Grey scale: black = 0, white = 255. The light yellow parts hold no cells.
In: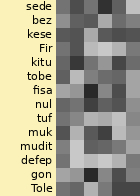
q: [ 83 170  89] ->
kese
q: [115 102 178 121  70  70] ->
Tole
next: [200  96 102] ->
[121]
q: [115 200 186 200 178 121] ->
defep
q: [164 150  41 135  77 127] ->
gon

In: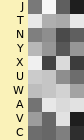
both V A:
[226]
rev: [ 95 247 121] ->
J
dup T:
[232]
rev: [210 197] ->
W

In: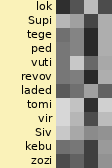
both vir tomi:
[215]
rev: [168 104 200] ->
vuti
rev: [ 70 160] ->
Supi
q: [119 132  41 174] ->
ped
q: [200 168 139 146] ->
Siv
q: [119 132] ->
ped
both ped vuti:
[119]

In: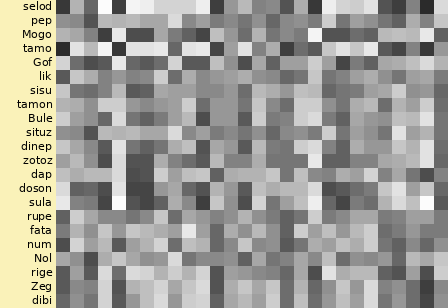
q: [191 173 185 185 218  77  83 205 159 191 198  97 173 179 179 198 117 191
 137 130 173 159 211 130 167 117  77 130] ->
dap
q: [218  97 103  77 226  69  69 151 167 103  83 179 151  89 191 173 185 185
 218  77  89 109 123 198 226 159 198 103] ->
doson
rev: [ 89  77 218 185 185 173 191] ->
doson

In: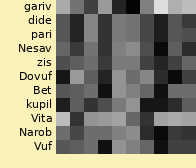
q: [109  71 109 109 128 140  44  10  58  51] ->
Narob
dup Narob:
[109]
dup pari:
[86]

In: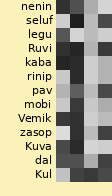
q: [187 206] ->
legu
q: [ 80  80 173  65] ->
dal
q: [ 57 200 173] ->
mobi
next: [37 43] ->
[206]
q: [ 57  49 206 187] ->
Vemik
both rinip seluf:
[206]
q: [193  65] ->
Kul

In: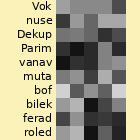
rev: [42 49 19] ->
vanav
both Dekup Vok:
[76]
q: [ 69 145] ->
ferad
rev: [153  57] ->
nuse
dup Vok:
[137]
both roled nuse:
[153]

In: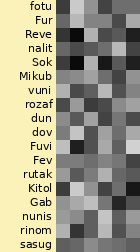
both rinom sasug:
[95]
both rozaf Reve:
[74]
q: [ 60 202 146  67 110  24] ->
Kitol

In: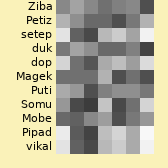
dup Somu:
[73]
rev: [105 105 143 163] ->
duk
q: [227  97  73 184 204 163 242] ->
setep
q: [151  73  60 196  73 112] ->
Somu
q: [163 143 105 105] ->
duk
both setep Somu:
[73]
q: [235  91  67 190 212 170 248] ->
Pipad

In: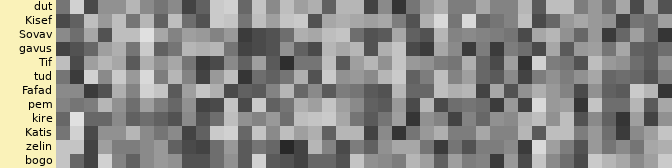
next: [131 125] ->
[117]
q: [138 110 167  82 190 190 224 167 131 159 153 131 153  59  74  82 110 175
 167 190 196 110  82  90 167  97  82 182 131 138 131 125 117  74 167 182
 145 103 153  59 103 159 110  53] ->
Sovav

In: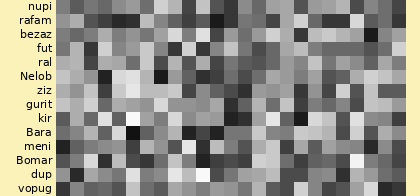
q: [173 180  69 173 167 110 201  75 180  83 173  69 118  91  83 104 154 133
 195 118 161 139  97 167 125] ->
ral
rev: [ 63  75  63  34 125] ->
Bomar

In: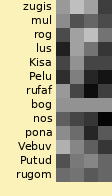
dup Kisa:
[69]
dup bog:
[146]

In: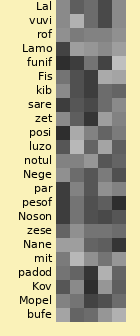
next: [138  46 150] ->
[94]
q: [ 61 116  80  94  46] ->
pesof

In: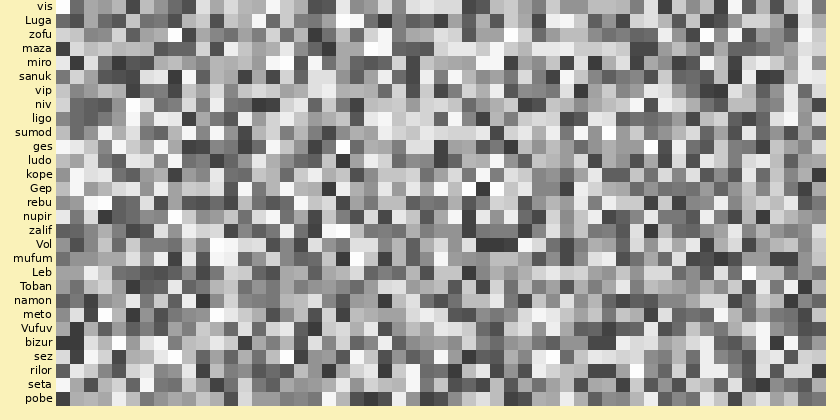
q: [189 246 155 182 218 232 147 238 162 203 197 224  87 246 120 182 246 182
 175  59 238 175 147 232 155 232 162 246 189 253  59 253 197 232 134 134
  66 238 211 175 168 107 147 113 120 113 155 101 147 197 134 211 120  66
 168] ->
Gep
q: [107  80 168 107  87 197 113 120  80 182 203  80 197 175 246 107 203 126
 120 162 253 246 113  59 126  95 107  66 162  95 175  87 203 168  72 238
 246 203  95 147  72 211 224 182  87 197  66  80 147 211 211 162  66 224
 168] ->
Luga

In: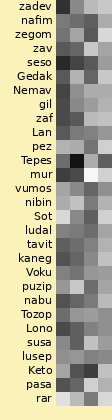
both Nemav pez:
[172]
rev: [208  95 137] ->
Sot

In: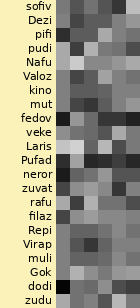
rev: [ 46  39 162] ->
Pufad
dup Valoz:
[128]
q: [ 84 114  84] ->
sofiv

